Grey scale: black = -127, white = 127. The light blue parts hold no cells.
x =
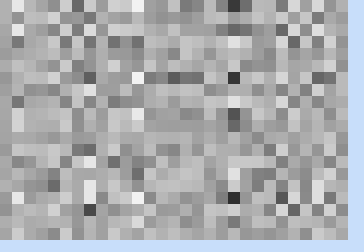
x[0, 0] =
49
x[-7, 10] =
28
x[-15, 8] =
48
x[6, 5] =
26
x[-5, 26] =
94
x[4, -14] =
68
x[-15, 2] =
53
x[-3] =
[19, 50, 59, 52, 81, 33, 21, -54, 36, 16, 35, 46, 69, 26, 28, 47, 21, 68, 64, 78, 44, 49, 5, 86, -25, 69, 3, 81, 12]
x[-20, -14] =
-5
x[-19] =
[49, 19, 62, 59, 81, 20, 24, -7, 50, 35, 26, 57, 29, 18, 25, 18, 30, 59, 64, 30, 45, 67, 51, 74, 31, 70, -4, 41, 28]
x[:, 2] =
[55, 62, 41, 40, 45, 53, 62, 17, 40, 49, 50, 41, 62, 22, 39, 21, 27, 59, 43, 43]
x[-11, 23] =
12
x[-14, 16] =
-13
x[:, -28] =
[103, 19, 103, -7, 39, 64, 48, 52, -9, 81, 83, 43, 69, 7, 55, 39, 103, 50, 57, 76]
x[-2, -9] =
33
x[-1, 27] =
60
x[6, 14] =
-35
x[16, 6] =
42
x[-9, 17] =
46
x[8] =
[40, -9, 40, 44, 51, 5, 67, 6, 50, -3, 13, 19, 45, 51, 27, 51, 47, 68, 64, 97, 72, 57, 47, 86, 5, 47, 7, 39, 44]
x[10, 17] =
36
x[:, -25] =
[15, 81, 7, 72, 60, 19, 81, 7, 51, 59, 46, 24, 72, 70, 3, -20, 49, 81, 53, 11]
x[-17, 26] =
0
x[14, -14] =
68
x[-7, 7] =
102
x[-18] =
[39, 103, 41, 30, 7, 77, -3, 91, 22, 80, 74, 69, 49, 40, 65, 34, 34, 32, 1, -24, -11, 17, 30, -23, 87, 13, 94, 52, 41]
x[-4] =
[26, 103, 27, 42, 49, 77, 42, 102, 9, 64, 74, 114, 10, 55, 43, 18, 28, 39, -1, -81, 22, 63, 58, -41, 87, 10, 94, -7, 58]
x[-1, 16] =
37
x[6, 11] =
114
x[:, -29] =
[49, 49, 39, 35, 28, 44, 23, 31, 40, 39, 37, 36, 26, 41, 37, 49, 26, 19, 46, 37]
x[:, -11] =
[3, 64, 1, 64, 51, 38, 51, 26, 64, 21, 27, 31, 47, 48, 45, 11, -1, 64, 29, 29]
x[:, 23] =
[-4, 74, -23, 85, 59, 56, 86, 5, 86, 12, 24, 46, 78, 0, 53, 4, -41, 86, 18, 32]
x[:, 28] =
[49, 28, 41, 19, 31, 17, 58, 58, 44, 58, 43, 23, 14, 58, 24, 47, 58, 12, 52, 40]
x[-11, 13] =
33
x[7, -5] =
50

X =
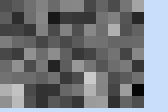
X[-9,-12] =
-48
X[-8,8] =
-12
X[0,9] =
-52
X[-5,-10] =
17
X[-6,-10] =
-29
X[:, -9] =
[2, 7, 1, -57, -18, -7, -30, -77, -77]
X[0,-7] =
6
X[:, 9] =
[-52, 0, 48, -25, -12, -18, -50, -58, -79]
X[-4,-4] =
-42
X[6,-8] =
-13
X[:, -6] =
[7, -72, -48, -37, -72, 24, -51, -9, -73]
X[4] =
[-55, -67, 17, -18, 13, -31, -72, -59, -29, -12, -59, 7]
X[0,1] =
-37
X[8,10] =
-27
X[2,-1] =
-29
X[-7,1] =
-59
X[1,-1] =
-88
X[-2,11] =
-121
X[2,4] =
-53
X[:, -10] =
[-15, -17, -72, -29, 17, -51, -18, -53, -45]
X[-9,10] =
-10
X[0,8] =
-27
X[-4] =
[-21, 17, -51, -7, -92, -34, 24, -10, -42, -18, -5, -74]
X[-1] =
[16, 58, -45, -77, -39, -54, -73, 27, 29, -79, -27, -49]
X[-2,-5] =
50
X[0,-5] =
-55

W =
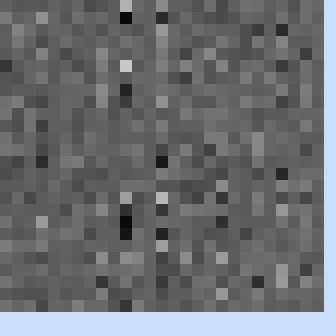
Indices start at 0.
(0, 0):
-30
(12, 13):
-57
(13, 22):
-37
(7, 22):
-31
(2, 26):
-23
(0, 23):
-27
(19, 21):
-31
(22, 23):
21
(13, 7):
-39
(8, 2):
-46
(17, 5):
-50
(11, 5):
-26
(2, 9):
-26
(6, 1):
-46
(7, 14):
-21
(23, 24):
-39
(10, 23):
-31
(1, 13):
-85
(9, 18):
-12
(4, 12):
-33
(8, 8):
3
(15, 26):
-31
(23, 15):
-50
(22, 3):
-19
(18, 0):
-14
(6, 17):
-42
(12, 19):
-19
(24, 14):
-34
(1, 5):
-40
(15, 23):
-1
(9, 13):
-39
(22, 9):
-21
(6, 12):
-24
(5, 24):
-42
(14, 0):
-51
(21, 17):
-24
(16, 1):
-23
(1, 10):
-119
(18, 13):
-20

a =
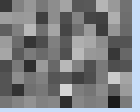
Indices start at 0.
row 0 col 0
-70
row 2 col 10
-22
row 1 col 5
-48
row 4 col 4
-5
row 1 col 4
13
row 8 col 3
1
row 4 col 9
-72
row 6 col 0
-43
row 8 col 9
-101
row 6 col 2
-10
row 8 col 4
6
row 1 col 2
27
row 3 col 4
0
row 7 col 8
11
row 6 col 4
-42
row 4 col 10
-24
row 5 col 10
-44
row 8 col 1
4
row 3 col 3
-50
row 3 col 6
47
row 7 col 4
-33
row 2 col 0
-32
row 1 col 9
47
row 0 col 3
-7
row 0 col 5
36
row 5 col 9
-49
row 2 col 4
37
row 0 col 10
-14
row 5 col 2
-81
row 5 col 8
-5
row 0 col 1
2

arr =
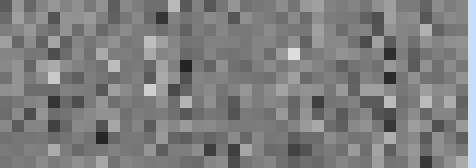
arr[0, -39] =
-35
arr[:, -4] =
[-27, -40, 49, 18, -12, 17, -13, 30, 59, -25, 16, -37, -21, -71]
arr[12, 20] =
39
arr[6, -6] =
-9
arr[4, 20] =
-6
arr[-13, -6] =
8
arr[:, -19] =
[-13, 15, -6, -7, -6, -22, -8, 22, 11, -5, -4, -24, 39, -9]
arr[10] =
[8, -34, 5, 5, -62, -24, 9, 7, -45, 38, -10, 5, -35, 19, 7, 27, 7, 10, 1, -5, -4, -3, -5, -11, 3, 26, 40, -19, -32, 9, 17, -7, -72, 0, 30, 16, -46, -17, 25]
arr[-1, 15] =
-17
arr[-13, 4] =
-43
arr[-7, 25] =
19
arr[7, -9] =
31
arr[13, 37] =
16
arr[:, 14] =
[57, 2, -4, 6, 11, 0, 18, -54, -17, -15, 7, -26, -2, -6]
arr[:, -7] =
[30, 32, 20, -35, -82, 24, -84, 9, 59, -52, -72, 47, -32, -11]
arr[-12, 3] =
-6
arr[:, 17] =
[-40, 11, -11, 1, 4, -27, 0, 10, 15, -7, 10, -26, -65, 6]
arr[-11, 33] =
5
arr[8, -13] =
-64
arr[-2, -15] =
-61
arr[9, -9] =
7
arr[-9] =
[9, 20, -25, 31, 42, 13, 2, -5, -13, 61, -7, -5, -22, 35, 0, -91, -6, -27, 16, -14, -22, -1, 11, -6, 7, 16, 3, -7, -31, -11, -6, -14, 24, 7, -36, 17, -15, 11, -8]
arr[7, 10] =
10
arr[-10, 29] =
13
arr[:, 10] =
[9, -8, 11, -8, -1, -7, -6, 10, -3, -14, -10, -7, -6, 6]
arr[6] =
[-13, 19, -5, 12, 73, -19, -32, -1, -10, -20, -6, 1, -37, 42, 18, -45, 5, 0, 3, -6, -8, -11, -14, 8, 32, -22, -7, 0, -8, -31, 3, -4, -84, -9, 16, -13, -16, -4, 19]
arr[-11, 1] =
-24
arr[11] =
[-13, -8, -10, -7, -20, -12, -1, -13, -89, -23, -7, -6, -17, 25, -26, -33, -14, -26, -17, 10, -24, 7, -8, -5, -33, -19, -19, 12, -1, -11, -10, 9, 47, 0, 9, -37, 16, -5, -33]
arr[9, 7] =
9
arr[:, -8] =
[15, -47, -43, 33, 4, -14, -4, 31, -37, -42, -7, 9, 35, 29]
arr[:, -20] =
[21, -41, -6, 0, -12, -14, -6, 2, -38, -43, -5, 10, -63, -50]
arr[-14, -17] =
-5
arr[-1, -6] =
-9

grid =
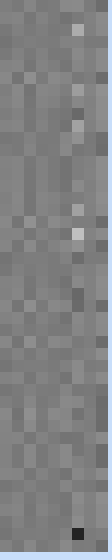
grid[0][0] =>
-1
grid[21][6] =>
-18
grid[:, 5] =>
[9, -12, -5, 2, -6, -9, 5, -1, -6, -9, -12, 6, 8, -12, -12, -11, -4, -8, 4, -11, 8, 1, -5, -12, -7, 5, -12, -6, 5, -8, 0, -11, 4, 9, 6, 8, -11, 9, 9, -11, 5, -9, -10, -6, 0, 9]
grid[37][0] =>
2
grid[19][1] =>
4
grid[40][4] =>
-5
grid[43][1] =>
1
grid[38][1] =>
-7
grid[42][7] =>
0
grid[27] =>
[-7, 0, -5, -1, -6, -6, 6, 0, 9]
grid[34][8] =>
-18
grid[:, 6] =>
[10, -5, 44, 3, 9, 6, -6, 29, 7, -22, 34, 17, -8, -1, -1, 10, -2, 33, -2, 64, 17, -18, 2, 9, -23, -21, 8, 6, -5, -1, 10, 11, -7, 7, -12, 0, -10, -9, 1, 7, -3, 11, 7, 12, -92, -4]
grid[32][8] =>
-12
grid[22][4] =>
-5
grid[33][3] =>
-6
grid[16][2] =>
-9
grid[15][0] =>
3
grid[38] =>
[2, -7, 8, -7, 0, 9, 1, -3, -19]
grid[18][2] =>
17
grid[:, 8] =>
[-18, 10, 9, -5, 10, 10, -19, 16, 13, 13, 11, -16, -18, 12, 12, 10, 13, 10, -19, 10, -19, -4, 8, 12, 11, -19, 10, 9, -19, 12, -2, 10, -12, -19, -18, -19, 10, -19, -19, 10, -13, 13, 10, 10, -1, -19]
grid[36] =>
[3, 4, -8, 2, -4, -11, -10, 1, 10]
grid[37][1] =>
-7
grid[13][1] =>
4
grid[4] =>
[-6, 1, -6, 1, -6, -6, 9, 0, 10]
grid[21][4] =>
-5
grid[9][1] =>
2
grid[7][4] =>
4
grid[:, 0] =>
[-1, 2, -7, -11, -6, 3, 8, -1, 1, -2, 3, -8, -3, 2, 1, 3, 0, 2, 8, 3, 5, -11, -8, 2, 1, 7, 2, -7, 7, -5, -10, 2, -9, -1, 8, 4, 3, 2, 2, 5, -9, -2, 3, -7, -10, 1]
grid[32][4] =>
-5
